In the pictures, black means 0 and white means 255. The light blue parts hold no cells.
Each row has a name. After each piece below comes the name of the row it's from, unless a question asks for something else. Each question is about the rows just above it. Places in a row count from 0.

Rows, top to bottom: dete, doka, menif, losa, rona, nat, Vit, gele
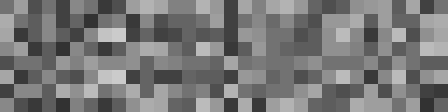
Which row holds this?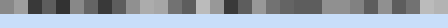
losa
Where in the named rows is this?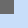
doka, 19
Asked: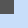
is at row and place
menif, 14
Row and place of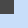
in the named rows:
menif, 12
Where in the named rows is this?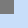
rona, 18

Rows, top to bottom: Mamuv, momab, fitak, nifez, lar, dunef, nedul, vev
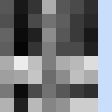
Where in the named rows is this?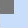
nedul, 0
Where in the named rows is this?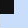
momab, 1
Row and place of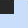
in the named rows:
momab, 6
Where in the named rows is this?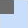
dunef, 3
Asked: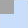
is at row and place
dunef, 1
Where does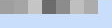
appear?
dunef
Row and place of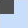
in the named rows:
momab, 0

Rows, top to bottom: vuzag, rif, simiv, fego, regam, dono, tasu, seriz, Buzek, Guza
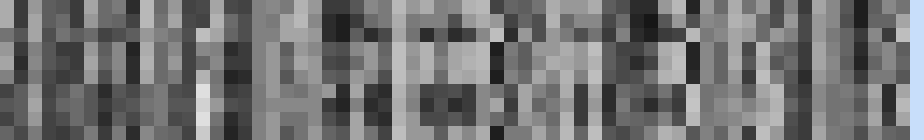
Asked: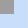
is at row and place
dono, 29
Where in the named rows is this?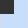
seriz, 30
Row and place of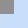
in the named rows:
regam, 29

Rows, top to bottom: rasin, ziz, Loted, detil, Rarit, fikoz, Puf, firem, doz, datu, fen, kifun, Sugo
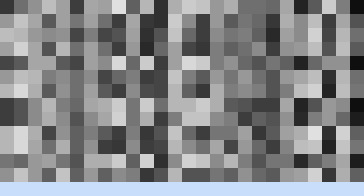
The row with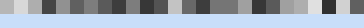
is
datu
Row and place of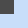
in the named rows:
Puf, 10
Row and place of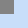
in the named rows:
fen, 20

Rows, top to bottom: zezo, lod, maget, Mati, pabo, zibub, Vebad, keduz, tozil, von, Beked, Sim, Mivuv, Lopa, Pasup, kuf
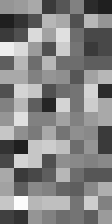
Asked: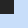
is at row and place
keduz, 3
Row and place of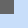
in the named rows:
Lopa, 4
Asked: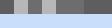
pabo
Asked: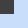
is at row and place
kuf, 0
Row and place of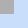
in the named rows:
Lopa, 7
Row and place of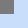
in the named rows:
von, 2

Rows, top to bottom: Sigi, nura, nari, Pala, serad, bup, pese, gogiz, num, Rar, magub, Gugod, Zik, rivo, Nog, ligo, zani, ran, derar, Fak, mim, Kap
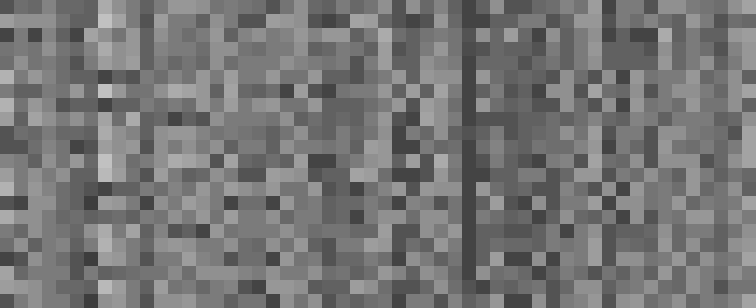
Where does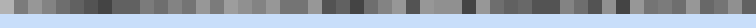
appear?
rivo
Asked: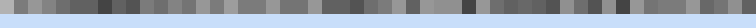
bup
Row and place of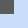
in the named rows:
mim, 22
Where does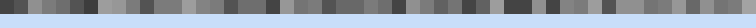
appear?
derar
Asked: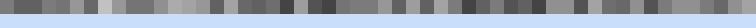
pese
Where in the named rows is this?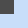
Pala, 33
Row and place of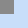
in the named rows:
Fak, 12

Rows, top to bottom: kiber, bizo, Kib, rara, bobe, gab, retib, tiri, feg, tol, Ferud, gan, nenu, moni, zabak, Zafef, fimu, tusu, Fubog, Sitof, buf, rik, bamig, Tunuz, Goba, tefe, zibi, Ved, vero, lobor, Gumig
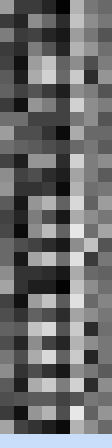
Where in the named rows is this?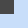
fimu, 0
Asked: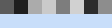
Ved
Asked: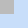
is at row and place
fimu, 3
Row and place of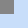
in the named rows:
rik, 7

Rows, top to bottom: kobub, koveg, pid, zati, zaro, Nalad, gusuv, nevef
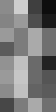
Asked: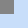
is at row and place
koveg, 0
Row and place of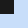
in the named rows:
koveg, 3
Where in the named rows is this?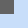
gusuv, 2
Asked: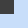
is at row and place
kobub, 2
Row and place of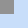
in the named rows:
zaro, 0

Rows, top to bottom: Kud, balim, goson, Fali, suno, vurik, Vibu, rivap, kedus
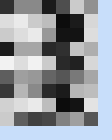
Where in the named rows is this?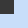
Vibu, 0
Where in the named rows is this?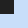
suno, 5
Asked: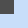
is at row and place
Kud, 4
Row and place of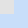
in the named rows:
rivap, 6
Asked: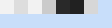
suno
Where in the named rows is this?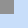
Kud, 6
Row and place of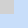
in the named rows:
rivap, 0

